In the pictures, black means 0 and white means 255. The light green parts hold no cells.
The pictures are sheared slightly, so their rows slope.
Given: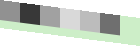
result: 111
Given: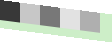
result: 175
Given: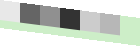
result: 183
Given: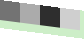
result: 207
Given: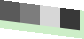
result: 56
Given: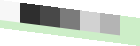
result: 180
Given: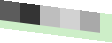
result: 169
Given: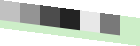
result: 121
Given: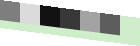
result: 93
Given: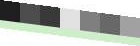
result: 161
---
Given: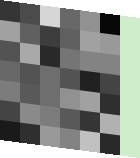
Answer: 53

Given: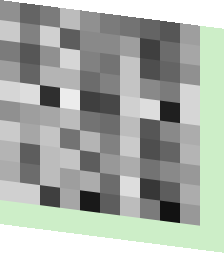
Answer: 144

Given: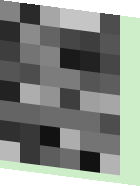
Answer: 131

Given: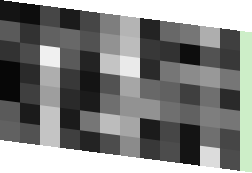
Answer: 20

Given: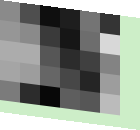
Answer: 138

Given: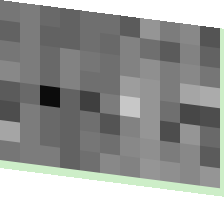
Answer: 118

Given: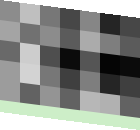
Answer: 140

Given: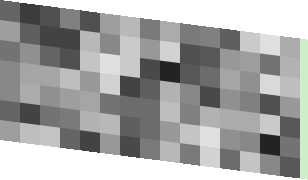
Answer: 101
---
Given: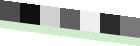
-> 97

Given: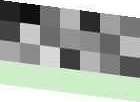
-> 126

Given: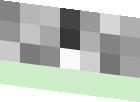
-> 161

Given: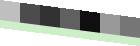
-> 96

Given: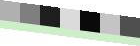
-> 127

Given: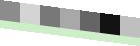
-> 140

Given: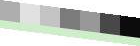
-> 152

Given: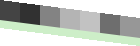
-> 131

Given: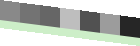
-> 115
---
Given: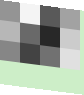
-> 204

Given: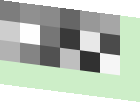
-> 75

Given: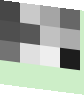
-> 172

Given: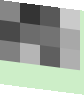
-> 168

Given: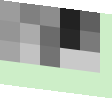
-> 122

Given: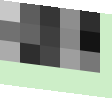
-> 20

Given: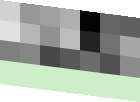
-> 167

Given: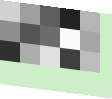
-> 166
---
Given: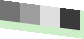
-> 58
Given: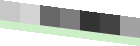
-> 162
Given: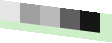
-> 22
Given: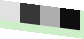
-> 14
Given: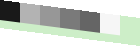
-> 246
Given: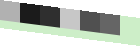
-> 101
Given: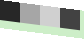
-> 66
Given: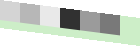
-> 121
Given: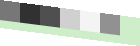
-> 145
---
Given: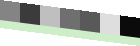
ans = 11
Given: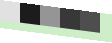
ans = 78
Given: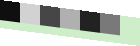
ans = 121
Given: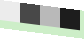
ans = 29
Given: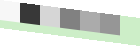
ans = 150
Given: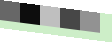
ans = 146
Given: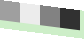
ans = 49
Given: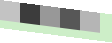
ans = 181
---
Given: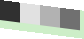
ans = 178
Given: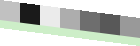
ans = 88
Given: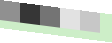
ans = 226
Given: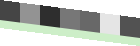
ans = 229
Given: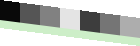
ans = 117
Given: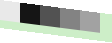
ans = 131
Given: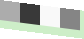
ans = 249
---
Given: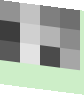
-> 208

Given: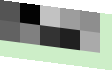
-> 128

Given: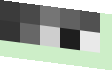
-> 103

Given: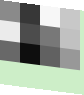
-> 76

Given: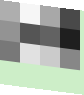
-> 85

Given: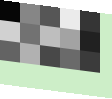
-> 114

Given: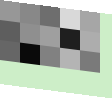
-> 143

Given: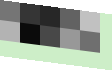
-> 11

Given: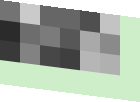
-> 109
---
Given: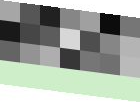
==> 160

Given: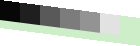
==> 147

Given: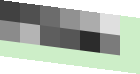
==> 172

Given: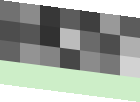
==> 63

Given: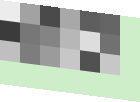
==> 94

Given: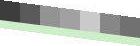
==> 202

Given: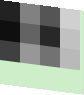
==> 15

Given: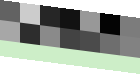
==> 152

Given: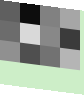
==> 108
